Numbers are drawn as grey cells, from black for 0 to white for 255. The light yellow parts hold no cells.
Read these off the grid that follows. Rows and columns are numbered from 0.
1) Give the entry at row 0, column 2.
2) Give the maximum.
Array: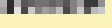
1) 175
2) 226

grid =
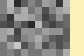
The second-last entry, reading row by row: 118
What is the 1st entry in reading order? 131
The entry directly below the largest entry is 106
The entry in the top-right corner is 184
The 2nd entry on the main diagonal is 172
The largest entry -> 199
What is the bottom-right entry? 172
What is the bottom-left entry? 118
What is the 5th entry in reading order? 131
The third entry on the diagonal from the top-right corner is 93
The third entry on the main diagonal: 172
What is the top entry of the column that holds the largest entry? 41
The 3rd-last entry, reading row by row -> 146
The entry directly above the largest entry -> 80
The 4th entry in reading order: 93
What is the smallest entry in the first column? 80
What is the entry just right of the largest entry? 80
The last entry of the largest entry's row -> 106

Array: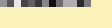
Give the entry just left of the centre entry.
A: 57
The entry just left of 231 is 85
